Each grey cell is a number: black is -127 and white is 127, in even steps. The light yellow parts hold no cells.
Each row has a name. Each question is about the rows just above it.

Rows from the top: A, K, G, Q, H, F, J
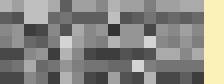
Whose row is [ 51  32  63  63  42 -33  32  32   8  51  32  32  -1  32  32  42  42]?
A
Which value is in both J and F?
[-11]
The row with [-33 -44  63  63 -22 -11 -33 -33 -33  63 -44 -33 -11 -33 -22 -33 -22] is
K

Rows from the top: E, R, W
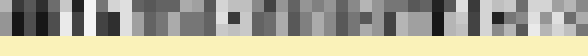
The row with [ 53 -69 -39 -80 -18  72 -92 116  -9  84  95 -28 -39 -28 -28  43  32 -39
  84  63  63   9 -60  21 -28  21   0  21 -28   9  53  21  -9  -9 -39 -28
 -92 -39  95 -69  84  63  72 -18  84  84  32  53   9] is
E
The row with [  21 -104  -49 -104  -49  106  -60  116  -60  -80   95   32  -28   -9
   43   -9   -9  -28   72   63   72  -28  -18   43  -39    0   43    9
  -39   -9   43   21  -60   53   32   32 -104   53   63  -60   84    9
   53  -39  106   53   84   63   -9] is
W
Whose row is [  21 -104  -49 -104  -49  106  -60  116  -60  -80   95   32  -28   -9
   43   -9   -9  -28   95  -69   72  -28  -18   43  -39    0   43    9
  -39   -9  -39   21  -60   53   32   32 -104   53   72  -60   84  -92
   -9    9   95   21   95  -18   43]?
R

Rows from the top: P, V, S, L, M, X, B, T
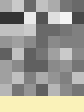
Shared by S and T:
[-10]
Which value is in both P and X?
[-10]
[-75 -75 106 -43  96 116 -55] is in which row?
V
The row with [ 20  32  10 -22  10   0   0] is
L
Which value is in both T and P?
[-10]

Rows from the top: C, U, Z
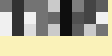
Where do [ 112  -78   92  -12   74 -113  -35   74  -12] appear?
Z
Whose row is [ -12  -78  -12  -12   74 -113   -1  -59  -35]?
C

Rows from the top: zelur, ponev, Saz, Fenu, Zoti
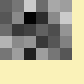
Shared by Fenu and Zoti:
[-41]
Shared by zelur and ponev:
[75]

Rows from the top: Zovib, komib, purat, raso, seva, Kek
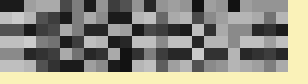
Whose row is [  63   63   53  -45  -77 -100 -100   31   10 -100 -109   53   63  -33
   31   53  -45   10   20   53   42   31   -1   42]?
Kek
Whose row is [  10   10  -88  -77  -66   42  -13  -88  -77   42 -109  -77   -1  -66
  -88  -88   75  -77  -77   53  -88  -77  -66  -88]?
seva
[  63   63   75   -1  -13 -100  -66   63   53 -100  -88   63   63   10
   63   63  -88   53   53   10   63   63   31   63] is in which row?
raso
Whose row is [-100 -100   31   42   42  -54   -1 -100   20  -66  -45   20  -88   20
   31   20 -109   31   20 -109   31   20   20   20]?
Zovib

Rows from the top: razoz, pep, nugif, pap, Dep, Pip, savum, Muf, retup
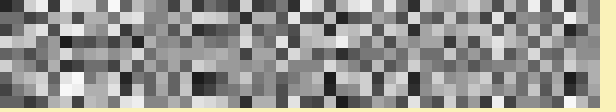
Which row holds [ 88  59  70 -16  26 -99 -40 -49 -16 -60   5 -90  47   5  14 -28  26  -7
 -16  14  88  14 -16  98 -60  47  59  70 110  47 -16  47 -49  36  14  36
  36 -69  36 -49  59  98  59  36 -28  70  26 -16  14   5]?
pap
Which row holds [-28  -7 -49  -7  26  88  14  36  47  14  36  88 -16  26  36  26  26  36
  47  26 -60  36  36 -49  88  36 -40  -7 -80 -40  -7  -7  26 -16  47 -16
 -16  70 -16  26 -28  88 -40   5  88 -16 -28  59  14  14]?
Dep
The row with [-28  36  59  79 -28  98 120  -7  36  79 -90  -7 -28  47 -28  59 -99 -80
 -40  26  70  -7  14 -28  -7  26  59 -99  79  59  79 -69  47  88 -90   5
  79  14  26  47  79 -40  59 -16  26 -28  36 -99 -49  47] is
savum
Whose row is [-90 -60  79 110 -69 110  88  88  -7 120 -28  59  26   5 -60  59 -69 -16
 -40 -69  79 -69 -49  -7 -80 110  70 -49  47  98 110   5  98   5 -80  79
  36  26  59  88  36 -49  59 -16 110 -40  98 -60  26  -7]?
razoz

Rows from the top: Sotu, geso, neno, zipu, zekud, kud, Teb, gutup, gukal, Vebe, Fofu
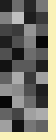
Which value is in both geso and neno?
[-69]
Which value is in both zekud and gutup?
[-47]
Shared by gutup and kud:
[-97]
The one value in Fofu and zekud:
[-109]
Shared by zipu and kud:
[-97]
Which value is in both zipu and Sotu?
[-97]
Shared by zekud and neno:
[-37]

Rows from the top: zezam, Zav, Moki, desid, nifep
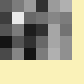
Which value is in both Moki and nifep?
[-3]
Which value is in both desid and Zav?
[-23]
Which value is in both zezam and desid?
[-78]
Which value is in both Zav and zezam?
[-3]

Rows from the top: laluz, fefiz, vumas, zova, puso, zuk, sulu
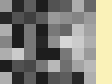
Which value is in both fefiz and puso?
[26]
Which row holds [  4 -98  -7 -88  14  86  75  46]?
zova
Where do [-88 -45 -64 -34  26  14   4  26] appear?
fefiz
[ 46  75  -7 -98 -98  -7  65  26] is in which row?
puso
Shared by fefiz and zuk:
[-45]

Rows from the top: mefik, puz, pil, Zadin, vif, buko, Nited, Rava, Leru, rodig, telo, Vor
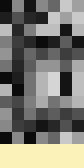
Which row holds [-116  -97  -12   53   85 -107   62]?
Nited
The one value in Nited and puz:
[-97]
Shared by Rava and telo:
[-107]
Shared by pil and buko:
[-88]

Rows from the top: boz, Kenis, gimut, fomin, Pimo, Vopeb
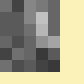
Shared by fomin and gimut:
[-25]
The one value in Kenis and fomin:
[-25]
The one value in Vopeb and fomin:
[-49]
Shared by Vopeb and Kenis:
[-37]
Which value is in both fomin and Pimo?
[-25]

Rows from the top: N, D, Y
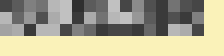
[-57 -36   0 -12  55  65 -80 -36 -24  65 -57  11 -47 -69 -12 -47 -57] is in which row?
N
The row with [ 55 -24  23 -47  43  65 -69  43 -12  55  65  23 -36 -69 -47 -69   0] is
D
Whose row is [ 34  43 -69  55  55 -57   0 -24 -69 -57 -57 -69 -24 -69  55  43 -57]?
Y

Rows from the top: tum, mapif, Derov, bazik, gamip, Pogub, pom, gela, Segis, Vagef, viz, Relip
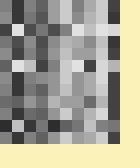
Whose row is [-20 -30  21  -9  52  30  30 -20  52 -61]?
Segis
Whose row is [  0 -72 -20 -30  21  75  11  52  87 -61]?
Vagef
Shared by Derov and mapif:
[-9]
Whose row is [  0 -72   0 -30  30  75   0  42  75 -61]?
tum

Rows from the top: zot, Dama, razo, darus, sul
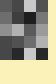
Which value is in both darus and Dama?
[-17]
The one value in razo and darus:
[50]
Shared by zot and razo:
[-36]
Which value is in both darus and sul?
[-56]
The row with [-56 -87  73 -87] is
sul

